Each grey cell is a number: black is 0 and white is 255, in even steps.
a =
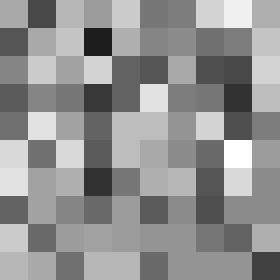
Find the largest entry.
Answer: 254
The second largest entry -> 240
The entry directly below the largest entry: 217
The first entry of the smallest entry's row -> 85
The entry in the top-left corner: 169
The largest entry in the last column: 211
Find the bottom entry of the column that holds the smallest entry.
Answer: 183
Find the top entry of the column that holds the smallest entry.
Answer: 156
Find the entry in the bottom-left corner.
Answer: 183
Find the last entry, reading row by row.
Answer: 64
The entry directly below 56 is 99
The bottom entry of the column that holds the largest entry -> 148
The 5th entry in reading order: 203
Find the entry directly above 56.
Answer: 211
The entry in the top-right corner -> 175
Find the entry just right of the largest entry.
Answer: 156
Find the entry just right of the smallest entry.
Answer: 175
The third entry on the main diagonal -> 162
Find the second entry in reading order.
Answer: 72
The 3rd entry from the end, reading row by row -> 148
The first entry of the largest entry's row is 217
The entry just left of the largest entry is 106
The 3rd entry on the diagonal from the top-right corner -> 79
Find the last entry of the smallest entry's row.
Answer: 197
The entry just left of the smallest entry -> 197
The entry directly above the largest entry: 79
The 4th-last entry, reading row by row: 148

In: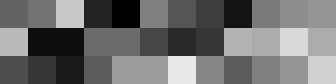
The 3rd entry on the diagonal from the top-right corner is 128
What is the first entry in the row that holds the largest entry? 77
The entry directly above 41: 85
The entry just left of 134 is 232
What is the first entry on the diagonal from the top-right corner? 149
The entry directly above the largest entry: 41
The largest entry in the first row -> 201
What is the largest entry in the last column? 209
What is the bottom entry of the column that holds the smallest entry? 156

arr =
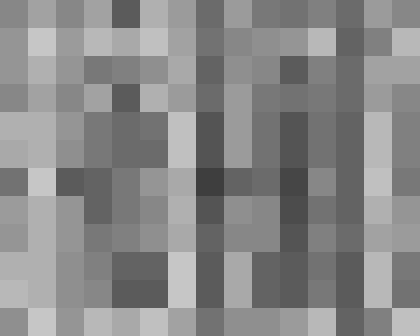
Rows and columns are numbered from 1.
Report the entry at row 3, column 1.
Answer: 149
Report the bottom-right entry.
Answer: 192
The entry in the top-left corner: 135
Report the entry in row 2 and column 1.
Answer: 149
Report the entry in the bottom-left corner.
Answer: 143
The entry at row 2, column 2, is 198
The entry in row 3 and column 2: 176
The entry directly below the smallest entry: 84
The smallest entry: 62
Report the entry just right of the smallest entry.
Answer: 99
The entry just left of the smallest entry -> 169
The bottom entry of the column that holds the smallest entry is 114
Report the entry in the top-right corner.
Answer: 135
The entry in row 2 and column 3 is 155
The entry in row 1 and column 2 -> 162
